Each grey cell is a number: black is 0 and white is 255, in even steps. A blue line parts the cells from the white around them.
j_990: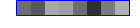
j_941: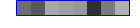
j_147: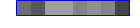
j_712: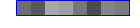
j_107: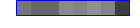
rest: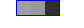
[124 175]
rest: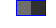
[124 175]
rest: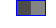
[124]
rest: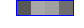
[ 48 124 175]

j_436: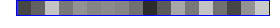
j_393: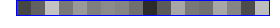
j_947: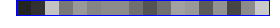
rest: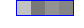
[139 133 112  43  90 167 120 195 112  70 146 201]
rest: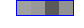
[ 70 139 201]
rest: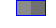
[ 83 112 161 153  90 146  70 139 201]
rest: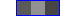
[139 201]
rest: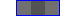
[161 153  90 146  70 139 201]
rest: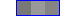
[139 139 112  83 112 161 153  90 146  70 139 201]
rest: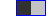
[120 153 133 139 139 112  83 112 161 153  90 146  70 139 201]

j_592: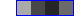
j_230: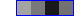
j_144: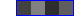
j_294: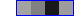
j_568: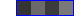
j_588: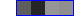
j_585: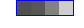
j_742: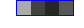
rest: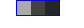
[87]
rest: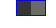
[ 59 121]
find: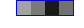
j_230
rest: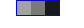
[114]

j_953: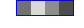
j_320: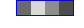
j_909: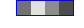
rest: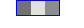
[77]
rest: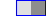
[77]
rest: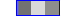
[77]
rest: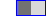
[141  77]
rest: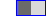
[141  77]
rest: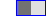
[141  77]
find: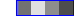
j_909

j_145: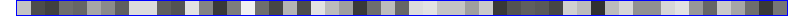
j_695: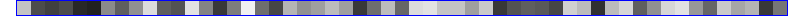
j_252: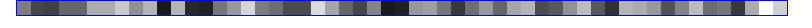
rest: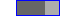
[172 202 145 180  26 180  40  33 118 152 214 125 110  76  76 220 166 102
  70 132  26  33 152 159 118  56 110 152 102 166 180  76  89 145 188  89
  48 180 172 152  83 132 188 110 118  56 172 255 208]
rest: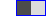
[166 102  70 132  26  33 152 159 118  56 110 152 102 166 180  76  89 145
 188  89  48 180 172 152  83 132 188 110 118  56 172 255 208]
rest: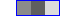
[220  95  83 226 132  56 125 241 110  70 180  76 226 188 159  56 110 188
 102 220 226 196 196 159 202  56  83  95  89  70 208 188  48 188 214 145
 145 214 226 152 102 202 166 110  56 118]
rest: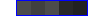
[139  95 145 220  95  83 226 132  56 125 241 110  70 180 145 159 188 159
  56 110 188 102 220 226 196 196 159 202  56  83  95  89  70 208 188  48
 188 214  95 145 214 226 152 102 202 166 180  56 118]
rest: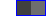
[102 166 139  95 220 220  95  83 226 132  56 125 241 110  70 180  76 226
 188 159  56 110 188 102 220 226 196 196 159 202  56  83  95  89  70 208
 188  48 188 214 145 145 214 226 152 102 202 166 110  56 118]

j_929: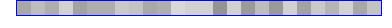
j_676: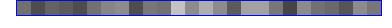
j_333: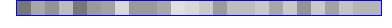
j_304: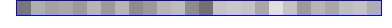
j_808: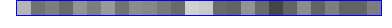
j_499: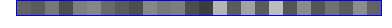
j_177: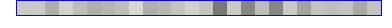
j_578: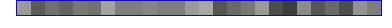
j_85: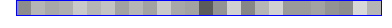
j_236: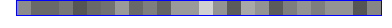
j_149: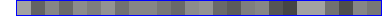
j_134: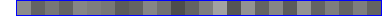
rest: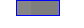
[154 168  85 105 119 154  77  61 140  85 105  77 147 126]
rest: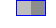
[113 195 201 195 168 223 195 154 181 168 189 195 174]
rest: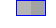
[201 168 162  91 147 209 134 181 209 154 154 162 147 140 216 181]
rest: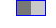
[134 189 134 201 162 195 189 195 168 195]
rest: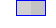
[119 201 134 189 134 201 162 195 189 195 168 195]
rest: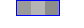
[154 181 189 140 113 195 201 195 168 223 195 154 181 168 189 195 174]

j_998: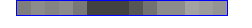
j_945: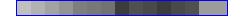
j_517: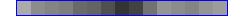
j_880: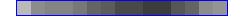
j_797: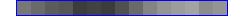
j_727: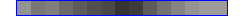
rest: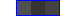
[114 148 140 132 148 156]
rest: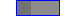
[163 156 148]
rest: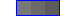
[ 86  60  66  60  80 106 132 148 156 163 140 148]
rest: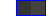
[114 148 140 132 148 156]
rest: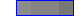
[100  92  73  73  60  60  86 100 140 148]
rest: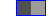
[156]

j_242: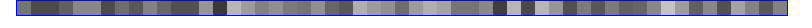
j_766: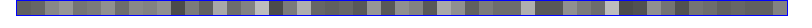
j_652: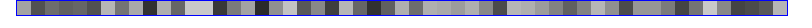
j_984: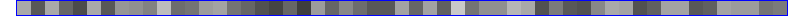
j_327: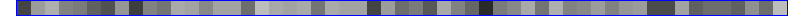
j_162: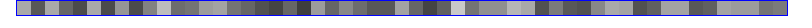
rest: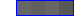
[150  88 144 130  88 169 144  96 123 109 109 175  88  88 144 123 109 189
  75  81 144 116  81 116 109  96 102  96  96 130]
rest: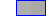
[156 175 136  75 182 175 156 130  96 130 182 144  75 150 150 123  68 116
 201 136  68  75  88 182]
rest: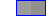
[109 156 175 163 116 116 136  62 182  75 182 150  81 123  88 123  96 102
 136 195 156  96 136  81 163 130  88 130]
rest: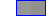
[130 189 109 116 156 163 116 102  81  68 102  62 156 102 136 109  88  88
 163 102 163  96 201 116 144 144 182 169  81 123  88  81 136 169 163  81
  96 163 163  88  96 163 156 156 116 123]
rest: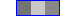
[ 68  75  88 182]
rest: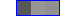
[130 189 109 116 156 163 116 102  81  68 102  62 156 102 136 109  88  88
 163 102 163  96 201 116 144 144 182 169  81 123  88  81 136 169 163  81
  96 163 163  88  96 163 156 156 116 123]

